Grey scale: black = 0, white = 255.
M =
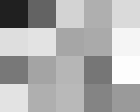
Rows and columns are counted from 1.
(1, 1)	32
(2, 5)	245
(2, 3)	166
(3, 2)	164
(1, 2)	99

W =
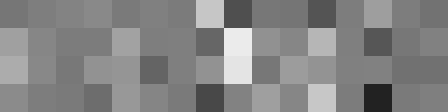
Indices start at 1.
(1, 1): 118
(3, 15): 113
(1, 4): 137
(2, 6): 126
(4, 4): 109
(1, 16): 114
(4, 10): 159
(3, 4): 146
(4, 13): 124
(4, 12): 199
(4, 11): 134
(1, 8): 198
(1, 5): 122
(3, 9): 228
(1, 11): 117
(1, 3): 131

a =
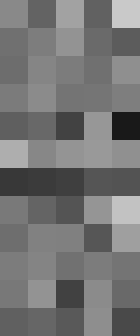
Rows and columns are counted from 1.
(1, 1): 137
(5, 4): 151
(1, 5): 201
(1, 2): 99
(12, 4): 142
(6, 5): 144
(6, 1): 174
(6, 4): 153
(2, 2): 125
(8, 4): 149
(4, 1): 123
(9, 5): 159
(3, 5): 143
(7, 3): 63
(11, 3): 65
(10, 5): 116
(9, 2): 129

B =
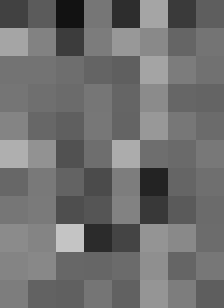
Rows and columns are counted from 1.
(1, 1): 65
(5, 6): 152
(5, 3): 95
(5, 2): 103
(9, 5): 68
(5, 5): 100
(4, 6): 139
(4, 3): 107
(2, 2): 130
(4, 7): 102
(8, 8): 107
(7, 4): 75
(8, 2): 122
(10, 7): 101
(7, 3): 99
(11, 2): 98
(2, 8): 116
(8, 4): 85
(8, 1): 118
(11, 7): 125
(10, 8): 119
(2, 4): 124
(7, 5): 125
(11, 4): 117
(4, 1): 117
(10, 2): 136
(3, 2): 115
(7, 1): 103

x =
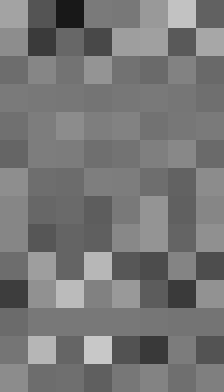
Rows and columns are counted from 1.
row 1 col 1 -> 163
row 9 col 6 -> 148
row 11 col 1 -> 61
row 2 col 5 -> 158
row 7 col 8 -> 140
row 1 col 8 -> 97
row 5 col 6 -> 114
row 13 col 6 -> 57
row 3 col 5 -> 114
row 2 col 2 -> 58
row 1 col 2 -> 84
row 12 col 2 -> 120
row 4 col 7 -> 118
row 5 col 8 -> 122
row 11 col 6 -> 92
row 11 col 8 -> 146
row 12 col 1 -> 107
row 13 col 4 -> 200
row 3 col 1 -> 109
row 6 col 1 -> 101
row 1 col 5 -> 120
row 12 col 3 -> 120
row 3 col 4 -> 148
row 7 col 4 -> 126
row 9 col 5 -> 136
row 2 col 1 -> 141
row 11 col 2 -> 145
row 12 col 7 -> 116
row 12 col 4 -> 120
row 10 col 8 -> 77

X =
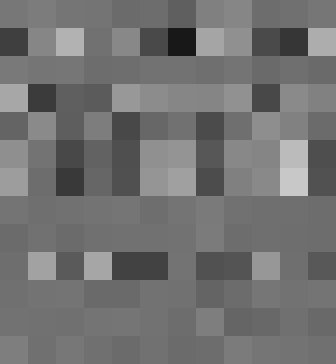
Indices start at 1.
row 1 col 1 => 119
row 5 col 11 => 129
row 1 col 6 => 109
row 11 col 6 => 114
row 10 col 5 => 66
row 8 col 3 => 113
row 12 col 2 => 113
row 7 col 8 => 76
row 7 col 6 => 149
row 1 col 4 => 116
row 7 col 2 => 109
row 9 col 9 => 109
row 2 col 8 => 165
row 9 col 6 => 113
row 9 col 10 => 111
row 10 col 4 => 166
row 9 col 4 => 112
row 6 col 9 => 136
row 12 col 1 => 114
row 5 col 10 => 142
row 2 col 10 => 74
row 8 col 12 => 109
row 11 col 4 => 106
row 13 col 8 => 109
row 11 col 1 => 112
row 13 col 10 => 117
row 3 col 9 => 116
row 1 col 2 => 124
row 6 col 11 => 187
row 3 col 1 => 121
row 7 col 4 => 102
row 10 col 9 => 84
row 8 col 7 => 116
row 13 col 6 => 113
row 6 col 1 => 143
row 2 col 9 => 144
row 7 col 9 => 128
